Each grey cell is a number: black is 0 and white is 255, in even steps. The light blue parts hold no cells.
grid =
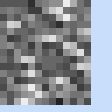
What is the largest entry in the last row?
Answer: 237
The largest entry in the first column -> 143
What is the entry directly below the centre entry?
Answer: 103
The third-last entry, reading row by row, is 75
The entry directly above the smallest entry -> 156
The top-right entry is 87
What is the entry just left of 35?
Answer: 87
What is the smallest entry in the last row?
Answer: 35
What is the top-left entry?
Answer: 87
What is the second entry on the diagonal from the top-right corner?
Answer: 115
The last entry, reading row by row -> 75
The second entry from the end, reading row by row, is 127
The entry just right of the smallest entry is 127
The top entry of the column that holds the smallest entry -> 143
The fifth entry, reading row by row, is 47
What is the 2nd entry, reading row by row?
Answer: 87
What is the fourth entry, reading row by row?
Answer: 87
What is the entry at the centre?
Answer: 87
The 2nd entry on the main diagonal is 127
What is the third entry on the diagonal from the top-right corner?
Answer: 156
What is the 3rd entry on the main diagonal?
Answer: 87

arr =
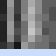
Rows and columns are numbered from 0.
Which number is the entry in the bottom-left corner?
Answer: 49
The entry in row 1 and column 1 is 140
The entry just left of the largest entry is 111
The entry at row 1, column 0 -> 35
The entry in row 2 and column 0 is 49
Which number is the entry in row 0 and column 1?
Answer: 154
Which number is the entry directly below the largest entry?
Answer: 170
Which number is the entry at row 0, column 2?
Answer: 65
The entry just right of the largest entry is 154
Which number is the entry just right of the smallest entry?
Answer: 154
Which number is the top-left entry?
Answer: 35
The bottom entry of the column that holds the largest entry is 125

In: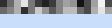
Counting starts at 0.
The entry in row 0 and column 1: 106
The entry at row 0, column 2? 175
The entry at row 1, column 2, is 175
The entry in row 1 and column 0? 106
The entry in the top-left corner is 47
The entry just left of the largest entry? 161
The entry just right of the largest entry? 74
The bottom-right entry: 161
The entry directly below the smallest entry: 106
